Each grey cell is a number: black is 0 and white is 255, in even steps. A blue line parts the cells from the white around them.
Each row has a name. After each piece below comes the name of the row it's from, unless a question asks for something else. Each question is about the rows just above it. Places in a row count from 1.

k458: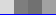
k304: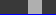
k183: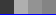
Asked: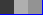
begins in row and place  k183, 1
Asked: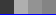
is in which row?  k183
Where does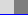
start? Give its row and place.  k458, 1
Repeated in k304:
[57]
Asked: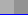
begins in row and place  k183, 2

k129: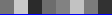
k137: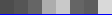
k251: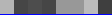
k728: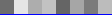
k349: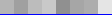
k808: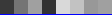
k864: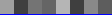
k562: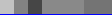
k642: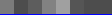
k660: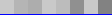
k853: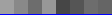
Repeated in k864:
[63]
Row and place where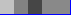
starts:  k562, 1
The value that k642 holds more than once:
[77]
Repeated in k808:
[160]
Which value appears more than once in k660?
[201]
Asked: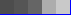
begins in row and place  k137, 1
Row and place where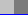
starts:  k129, 6

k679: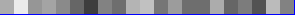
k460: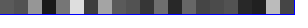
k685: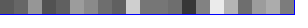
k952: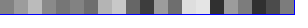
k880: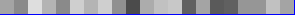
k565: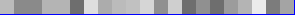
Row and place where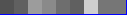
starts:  k685, 4
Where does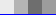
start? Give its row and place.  k685, 16
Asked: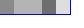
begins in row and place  k565, 3
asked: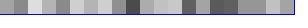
k880
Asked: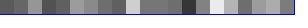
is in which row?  k685

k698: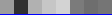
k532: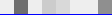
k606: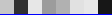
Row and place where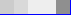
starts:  k532, 4
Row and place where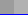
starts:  k606, 4
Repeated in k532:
[238]
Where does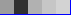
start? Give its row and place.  k698, 1
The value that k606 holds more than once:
[231]
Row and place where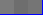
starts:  k698, 6

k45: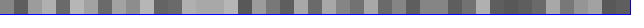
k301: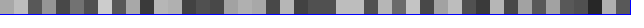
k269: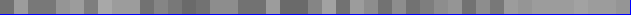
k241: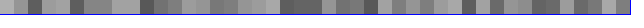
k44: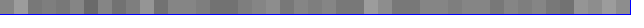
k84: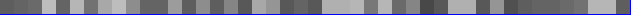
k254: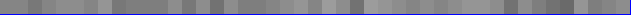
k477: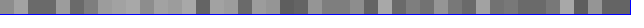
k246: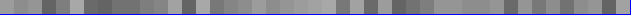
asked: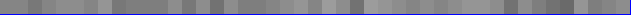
k254
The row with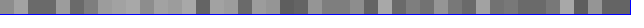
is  k477
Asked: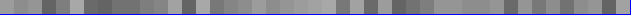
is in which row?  k246
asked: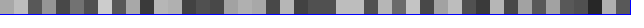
k301
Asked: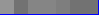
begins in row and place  k44, 11

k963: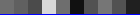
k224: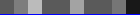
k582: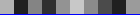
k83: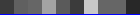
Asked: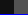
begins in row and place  k963, 6
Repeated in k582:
[32]
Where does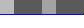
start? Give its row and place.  k224, 3
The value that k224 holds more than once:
[90]
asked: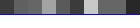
k83

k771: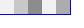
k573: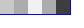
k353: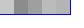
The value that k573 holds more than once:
[172]
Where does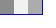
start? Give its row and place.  k771, 3
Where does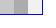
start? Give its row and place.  k573, 1

